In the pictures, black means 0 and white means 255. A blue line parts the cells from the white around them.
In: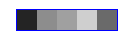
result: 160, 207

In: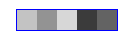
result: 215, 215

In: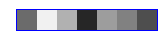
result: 38, 241

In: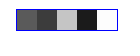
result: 197, 253

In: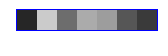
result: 171, 203

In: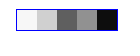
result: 95, 247

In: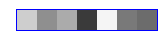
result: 58, 245

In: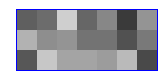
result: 115, 207
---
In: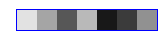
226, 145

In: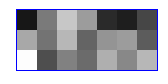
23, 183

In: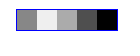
135, 1

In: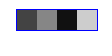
67, 205

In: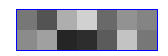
119, 119

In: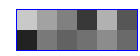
201, 106
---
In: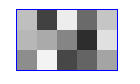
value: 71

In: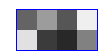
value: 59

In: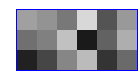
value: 187

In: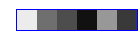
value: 17

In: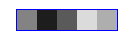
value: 90

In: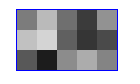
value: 140
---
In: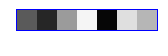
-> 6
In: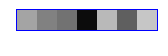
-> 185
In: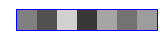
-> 165
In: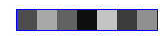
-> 196
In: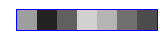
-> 180
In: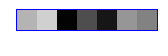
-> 22
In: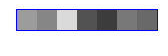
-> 60
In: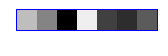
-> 64
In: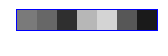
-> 212
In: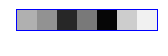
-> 6
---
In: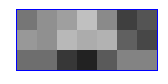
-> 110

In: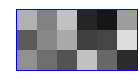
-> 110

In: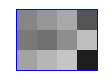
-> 182

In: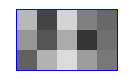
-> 178

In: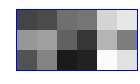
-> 131

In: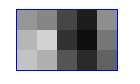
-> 176

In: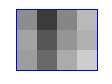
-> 105
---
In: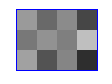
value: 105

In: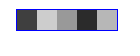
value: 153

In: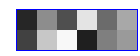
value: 228

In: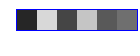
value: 197

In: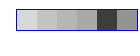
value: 169

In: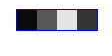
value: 87

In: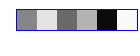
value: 178
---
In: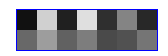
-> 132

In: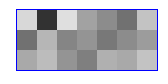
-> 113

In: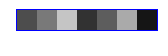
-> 170

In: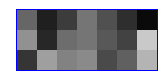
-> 46

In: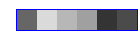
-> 52

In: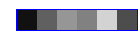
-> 211

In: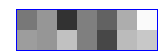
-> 173
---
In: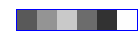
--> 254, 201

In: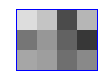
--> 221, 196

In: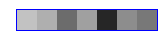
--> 194, 175

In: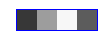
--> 247, 157

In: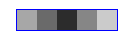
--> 203, 167

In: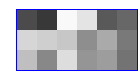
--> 249, 228

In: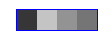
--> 196, 147

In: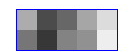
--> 238, 220

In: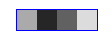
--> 220, 170
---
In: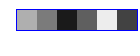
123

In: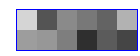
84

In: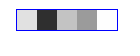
47

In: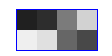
45

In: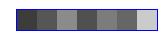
86

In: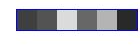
83

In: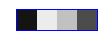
236

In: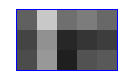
200
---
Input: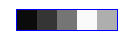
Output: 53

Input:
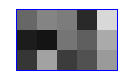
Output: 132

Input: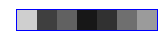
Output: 63

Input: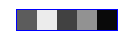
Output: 236

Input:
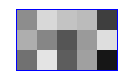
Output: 216

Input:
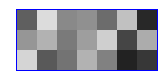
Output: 220

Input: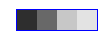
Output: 104
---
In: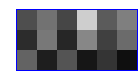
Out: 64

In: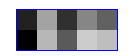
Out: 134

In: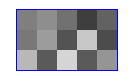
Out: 200

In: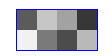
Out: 162

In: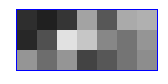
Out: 116

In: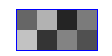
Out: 36

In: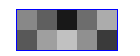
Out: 109

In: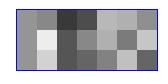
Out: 123

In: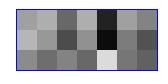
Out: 124

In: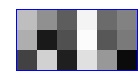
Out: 87
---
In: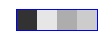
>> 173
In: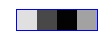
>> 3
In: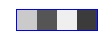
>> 239
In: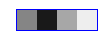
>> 167
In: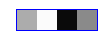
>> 10
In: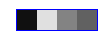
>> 131
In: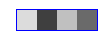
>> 192
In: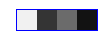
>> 107
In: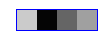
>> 101
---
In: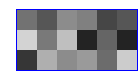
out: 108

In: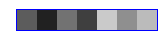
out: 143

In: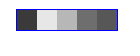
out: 110

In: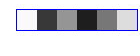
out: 119

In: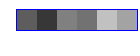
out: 193

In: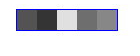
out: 110

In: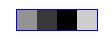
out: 1
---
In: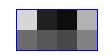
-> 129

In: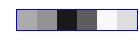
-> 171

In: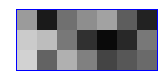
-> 189

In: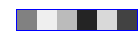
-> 187

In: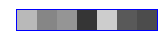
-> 149

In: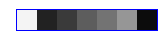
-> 115

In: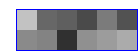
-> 156

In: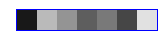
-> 148
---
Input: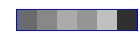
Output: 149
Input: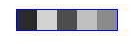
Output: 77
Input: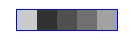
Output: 80
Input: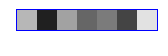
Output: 123
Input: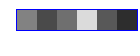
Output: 219
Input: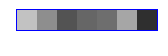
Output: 110
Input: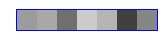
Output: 180
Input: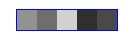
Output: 209
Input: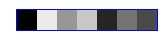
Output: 37
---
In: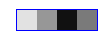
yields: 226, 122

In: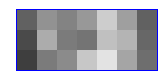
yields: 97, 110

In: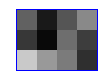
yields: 97, 47

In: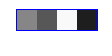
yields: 134, 30

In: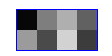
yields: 7, 60

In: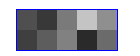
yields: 79, 107

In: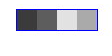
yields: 59, 170

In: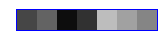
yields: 70, 133

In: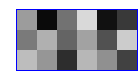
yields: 156, 65
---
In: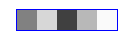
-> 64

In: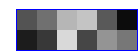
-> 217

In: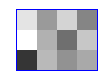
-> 146

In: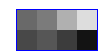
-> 60

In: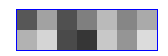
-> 74

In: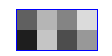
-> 77

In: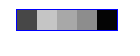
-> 168

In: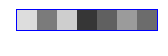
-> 206

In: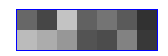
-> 151
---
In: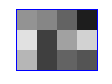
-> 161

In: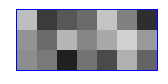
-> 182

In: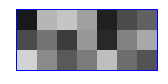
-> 60

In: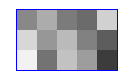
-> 186

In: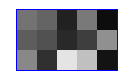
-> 41

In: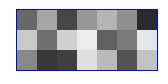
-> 209
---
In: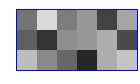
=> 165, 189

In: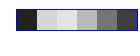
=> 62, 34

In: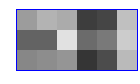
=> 192, 135

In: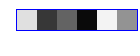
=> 147, 224

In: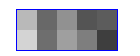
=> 92, 212

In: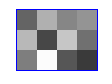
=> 148, 126

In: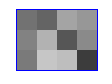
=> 151, 122

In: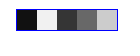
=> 204, 17

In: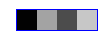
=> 199, 2

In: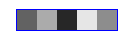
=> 141, 98
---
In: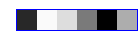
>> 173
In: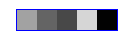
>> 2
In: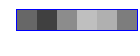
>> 125
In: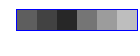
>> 190
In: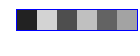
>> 163
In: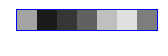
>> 125
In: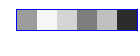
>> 43
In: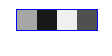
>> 80
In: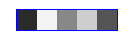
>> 85
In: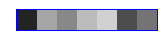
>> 116
